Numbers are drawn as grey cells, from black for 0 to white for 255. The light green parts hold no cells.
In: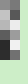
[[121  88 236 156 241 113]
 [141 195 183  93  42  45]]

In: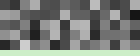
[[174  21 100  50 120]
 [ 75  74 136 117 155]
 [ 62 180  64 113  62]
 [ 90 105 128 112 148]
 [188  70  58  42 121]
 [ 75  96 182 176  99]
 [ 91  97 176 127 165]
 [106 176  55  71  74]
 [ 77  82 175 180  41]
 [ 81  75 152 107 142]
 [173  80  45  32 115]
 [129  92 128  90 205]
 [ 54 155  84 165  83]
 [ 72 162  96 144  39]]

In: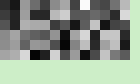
[[185 217  77  41  25  91]
 [114  43  68 198 191 121]
 [ 71  90  20 197 161 195]
 [ 82 105 195  33  41  74]
 [250  89  93 214 190  15]
 [ 66  87  22 164 132 155]
 [167 205  87  15   6  75]
 [139 185  59 147  78 209]
 [ 62  39 168  85 145  32]
 [109  40 170  96 151   5]
 [153 158 176 113  98 215]
 [ 23  36  34 164 157 174]
 [ 45  60  84 138 141 164]]

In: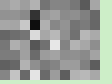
[[166 104 103 170 142 163  93 168]
 [ 90 128 123 183 167 138 129 184]
 [119 143 116 113 179 144 156 179]
 [132 139 147 144 131 142 157  94]
 [133 162 135 184 231 163 132 156]
 [116 153 176 167 113 156 123 106]
 [178  51  14 218  86 107 143 228]
 [158 138 200 117 159 160 178 105]
 [171 147 165 110 175 124 103 195]
 [160 146 167 102 119 124  96 133]]

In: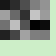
[[147 155  12 123]
 [127 196   2 126]
 [ 78  48  83 162]
 [ 44 105 190  69]
 [ 22 160 113  33]]

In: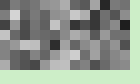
[[114 141  30 112  80 148 138]
 [122  84 138 112 147 135 133]
 [ 39 112 108 153 117 111 106]
 [164  56  55  88 158 161  80]
 [ 89 175  79 155 139 111 129]
 [102 200  53 172 101 206 115]
 [173 151 135 138 162 186 191]
 [151 144 195 100  45 153 188]
 [145 100  96 105 111 101 151]
 [118 121 116 112 190 131  72]
 [108  96  77  75 194  86  83]
 [123 212 150 104 152 100 100]
 [ 80 125  66 195 131 131 172]]
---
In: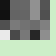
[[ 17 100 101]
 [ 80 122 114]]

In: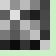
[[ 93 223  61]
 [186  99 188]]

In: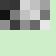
[[ 18 125 193]
 [143  60 143]]

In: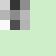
[[180 140 184]
 [249  78 179]]

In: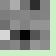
[[125 131 134]
 [111 145 130]]

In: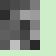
[[ 44 107 160]
 [ 90  98  54]]
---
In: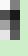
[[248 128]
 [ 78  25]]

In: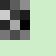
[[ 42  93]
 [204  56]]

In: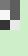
[[119  94]
 [246  92]]

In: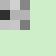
[[181 208]
 [ 47 179]]

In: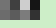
[[115  64]
 [108  92]]

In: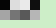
[[  5 221]
 [165 117]]

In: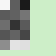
[[246  94]
 [ 91  97]]
